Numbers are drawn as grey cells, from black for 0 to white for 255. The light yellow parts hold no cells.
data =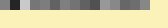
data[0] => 129
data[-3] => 103
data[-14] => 37
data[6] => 127
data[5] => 98

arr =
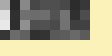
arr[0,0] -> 171
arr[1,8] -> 77
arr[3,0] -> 54
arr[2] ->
[233, 46, 144, 79, 81, 74, 114, 63, 65]
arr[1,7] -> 48
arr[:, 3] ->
[71, 108, 79, 48]
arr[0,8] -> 56
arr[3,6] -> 92
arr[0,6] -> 72

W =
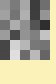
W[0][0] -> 151
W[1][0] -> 161
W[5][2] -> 107
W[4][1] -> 210
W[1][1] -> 116
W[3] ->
[156, 73, 147, 128, 195]
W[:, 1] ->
[123, 116, 173, 73, 210, 223]
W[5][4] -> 101
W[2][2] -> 144

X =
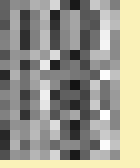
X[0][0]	99
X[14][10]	251
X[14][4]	137
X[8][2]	114
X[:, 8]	[90, 87, 95, 67, 65, 98, 69, 113, 86, 67, 78, 68, 97, 113, 109, 97]
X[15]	[80, 148, 140, 181, 159, 212, 86, 25, 97, 188, 183, 142]
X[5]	[81, 148, 142, 181, 153, 218, 89, 28, 98, 186, 189, 138]
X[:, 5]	[214, 32, 48, 68, 72, 218, 30, 132, 139, 46, 108, 83, 220, 188, 106, 212]
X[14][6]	139
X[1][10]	204
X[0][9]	200
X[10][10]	100
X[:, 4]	[167, 186, 171, 189, 189, 153, 233, 129, 210, 239, 228, 179, 156, 141, 137, 159]
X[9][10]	115
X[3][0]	127
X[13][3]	185
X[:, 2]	[135, 54, 65, 46, 47, 142, 49, 112, 114, 58, 95, 50, 141, 143, 98, 140]
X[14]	[48, 177, 98, 159, 137, 106, 139, 137, 109, 82, 251, 194]
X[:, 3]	[176, 125, 133, 128, 128, 181, 115, 168, 160, 120, 146, 130, 180, 185, 159, 181]
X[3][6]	134
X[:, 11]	[126, 180, 187, 142, 138, 138, 157, 193, 161, 154, 157, 134, 134, 181, 194, 142]
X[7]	[39, 176, 112, 168, 129, 132, 133, 119, 113, 92, 252, 193]

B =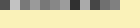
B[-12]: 80
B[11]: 128
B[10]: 112
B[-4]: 170

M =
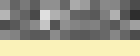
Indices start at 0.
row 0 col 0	142
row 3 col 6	107
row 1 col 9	89
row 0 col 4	143
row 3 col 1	130
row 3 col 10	104
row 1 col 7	100
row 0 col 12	100
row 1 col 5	176
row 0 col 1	100
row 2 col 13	160
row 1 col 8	97
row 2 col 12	131
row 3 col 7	91
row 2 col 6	144
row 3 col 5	139
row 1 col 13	45

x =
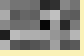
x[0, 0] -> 137
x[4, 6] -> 80
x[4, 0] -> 179
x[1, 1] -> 87
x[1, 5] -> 192
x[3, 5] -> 150
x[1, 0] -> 171
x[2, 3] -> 116
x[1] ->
[171, 87, 102, 96, 164, 192, 97, 92]
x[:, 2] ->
[116, 102, 109, 175, 75]
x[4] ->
[179, 85, 75, 84, 95, 160, 80, 89]

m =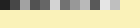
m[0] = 33
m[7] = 152
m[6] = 114

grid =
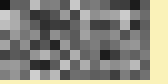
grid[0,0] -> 15
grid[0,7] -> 200
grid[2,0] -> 189
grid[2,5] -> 60
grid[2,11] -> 90
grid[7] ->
[126, 149, 106, 206, 136, 184, 70, 110, 107, 94, 98, 63, 125, 86, 113]
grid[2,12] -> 178
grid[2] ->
[189, 172, 131, 92, 47, 60, 56, 100, 150, 64, 60, 90, 178, 44, 94]
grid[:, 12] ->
[61, 203, 178, 82, 143, 113, 151, 125]
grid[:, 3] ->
[188, 49, 92, 141, 58, 148, 46, 206]
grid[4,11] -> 112
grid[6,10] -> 157
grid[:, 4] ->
[123, 59, 47, 63, 86, 178, 36, 136]
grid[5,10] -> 28
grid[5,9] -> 116
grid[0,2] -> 96
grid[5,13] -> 97
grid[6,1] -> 154
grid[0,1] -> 100
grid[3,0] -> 93
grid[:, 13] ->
[28, 138, 44, 131, 150, 97, 185, 86]
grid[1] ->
[205, 170, 106, 49, 59, 84, 154, 69, 191, 143, 157, 165, 203, 138, 108]
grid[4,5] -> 36
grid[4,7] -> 90
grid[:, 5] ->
[128, 84, 60, 143, 36, 129, 90, 184]
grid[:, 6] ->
[86, 154, 56, 109, 154, 75, 192, 70]
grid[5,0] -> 66
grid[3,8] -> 161
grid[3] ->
[93, 153, 118, 141, 63, 143, 109, 90, 161, 123, 122, 141, 82, 131, 103]
